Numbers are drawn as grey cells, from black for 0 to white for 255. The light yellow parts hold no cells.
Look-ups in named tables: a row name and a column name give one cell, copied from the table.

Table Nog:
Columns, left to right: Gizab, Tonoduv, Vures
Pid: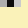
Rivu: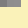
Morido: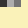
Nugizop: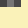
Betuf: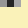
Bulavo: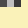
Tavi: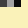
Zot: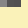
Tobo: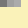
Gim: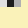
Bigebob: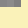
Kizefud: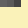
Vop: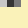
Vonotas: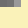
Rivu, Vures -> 143
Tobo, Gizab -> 118
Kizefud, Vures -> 68
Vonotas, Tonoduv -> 114
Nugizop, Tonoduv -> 118
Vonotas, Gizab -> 109
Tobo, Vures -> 171
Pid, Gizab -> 174
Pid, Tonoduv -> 13
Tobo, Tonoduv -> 160
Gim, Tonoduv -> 29
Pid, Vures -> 203

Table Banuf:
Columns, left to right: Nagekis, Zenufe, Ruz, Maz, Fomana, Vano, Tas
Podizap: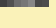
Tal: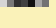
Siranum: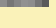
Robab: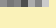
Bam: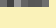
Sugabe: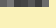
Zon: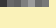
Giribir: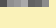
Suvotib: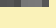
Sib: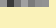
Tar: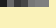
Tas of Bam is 111
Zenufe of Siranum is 118
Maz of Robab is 77
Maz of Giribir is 170
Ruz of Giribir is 153
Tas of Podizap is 77
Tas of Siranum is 90
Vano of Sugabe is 61
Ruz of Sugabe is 64
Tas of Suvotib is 87
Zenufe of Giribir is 144
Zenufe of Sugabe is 119
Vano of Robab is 131
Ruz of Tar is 56
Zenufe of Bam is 66
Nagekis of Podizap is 64
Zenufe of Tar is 105
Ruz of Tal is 49
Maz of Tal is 65
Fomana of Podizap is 135

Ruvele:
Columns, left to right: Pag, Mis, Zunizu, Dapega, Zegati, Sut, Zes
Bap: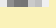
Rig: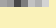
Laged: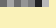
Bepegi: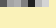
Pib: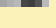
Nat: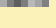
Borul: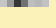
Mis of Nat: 125
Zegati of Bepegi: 32
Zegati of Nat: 184
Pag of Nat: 171
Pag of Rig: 164
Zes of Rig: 211
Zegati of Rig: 194
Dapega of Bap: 117
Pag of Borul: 197
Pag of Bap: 235
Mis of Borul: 153
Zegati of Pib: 62
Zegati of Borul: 189
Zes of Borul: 194
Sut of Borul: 183
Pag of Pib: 165
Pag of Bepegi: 88
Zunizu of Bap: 119
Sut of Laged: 35
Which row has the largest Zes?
Bap

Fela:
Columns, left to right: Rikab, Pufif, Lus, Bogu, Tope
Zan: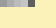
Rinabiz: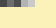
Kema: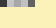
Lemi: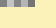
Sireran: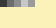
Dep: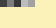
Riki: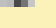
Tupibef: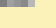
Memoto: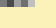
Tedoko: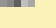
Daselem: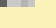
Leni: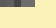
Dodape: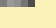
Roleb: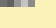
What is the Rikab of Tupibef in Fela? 127
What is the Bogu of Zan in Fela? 196
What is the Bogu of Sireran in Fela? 199
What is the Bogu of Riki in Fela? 116
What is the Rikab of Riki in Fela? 191
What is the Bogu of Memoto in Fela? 111
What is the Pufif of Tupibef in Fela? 160
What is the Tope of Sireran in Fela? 155
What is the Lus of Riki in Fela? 74
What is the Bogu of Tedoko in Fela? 191
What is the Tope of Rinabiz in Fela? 202
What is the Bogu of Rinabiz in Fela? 179
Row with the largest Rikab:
Riki

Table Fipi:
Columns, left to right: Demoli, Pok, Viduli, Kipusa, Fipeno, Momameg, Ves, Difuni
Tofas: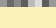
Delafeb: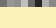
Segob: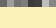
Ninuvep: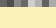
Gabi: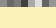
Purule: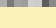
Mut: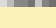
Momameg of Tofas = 221
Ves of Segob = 190
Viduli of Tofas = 137
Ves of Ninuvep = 98
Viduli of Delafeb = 142
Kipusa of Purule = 157
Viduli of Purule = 162
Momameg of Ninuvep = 177
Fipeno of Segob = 59
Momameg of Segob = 65
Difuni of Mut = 111
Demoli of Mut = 219
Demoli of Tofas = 152
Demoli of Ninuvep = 101
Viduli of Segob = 114

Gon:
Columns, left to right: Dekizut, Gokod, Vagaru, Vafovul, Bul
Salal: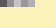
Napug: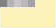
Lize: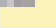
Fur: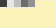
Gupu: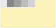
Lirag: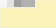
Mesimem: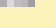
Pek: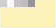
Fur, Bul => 146
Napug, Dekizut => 130
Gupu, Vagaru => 160
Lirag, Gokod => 226
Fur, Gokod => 230
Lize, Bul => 162
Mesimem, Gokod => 217
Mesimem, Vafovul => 184
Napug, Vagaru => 200
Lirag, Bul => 177

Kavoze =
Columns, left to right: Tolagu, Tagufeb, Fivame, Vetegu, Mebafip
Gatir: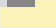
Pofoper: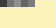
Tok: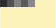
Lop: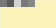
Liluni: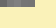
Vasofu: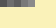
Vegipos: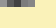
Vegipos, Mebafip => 134
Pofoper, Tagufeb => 116
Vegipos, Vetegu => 124
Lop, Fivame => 210
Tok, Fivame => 131
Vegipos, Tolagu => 149
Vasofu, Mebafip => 138
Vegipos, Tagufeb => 92
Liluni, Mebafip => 116
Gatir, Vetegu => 134
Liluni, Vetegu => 117
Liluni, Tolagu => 105
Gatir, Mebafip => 133
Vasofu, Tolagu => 84
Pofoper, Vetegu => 101
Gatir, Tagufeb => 135
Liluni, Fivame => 128
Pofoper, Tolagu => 59
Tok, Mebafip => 137
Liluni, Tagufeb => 122

